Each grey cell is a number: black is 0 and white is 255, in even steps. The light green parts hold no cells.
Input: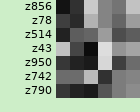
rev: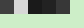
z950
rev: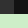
z856

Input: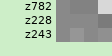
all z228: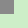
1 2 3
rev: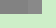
z782
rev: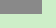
z228
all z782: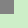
2 3
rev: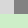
z782
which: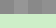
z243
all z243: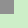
4

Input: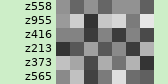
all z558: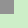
1 3 5 6
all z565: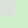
5
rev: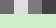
z565
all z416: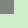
1 2 4 6
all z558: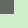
2 4

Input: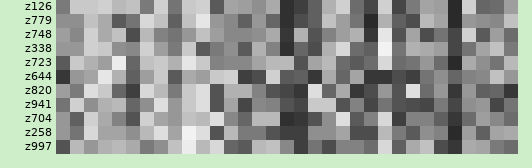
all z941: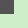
12 17 21 25
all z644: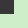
1 19 23 24
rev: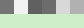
z338
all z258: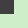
17 18
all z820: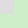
3 11 19 26
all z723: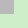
16 17 20 33

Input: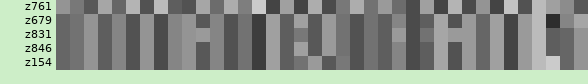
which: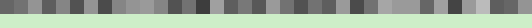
z831
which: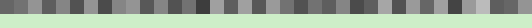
z846
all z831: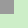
11 20 25 29 30 34

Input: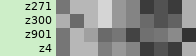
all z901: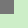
1 5 8
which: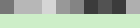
z271
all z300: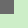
2 7

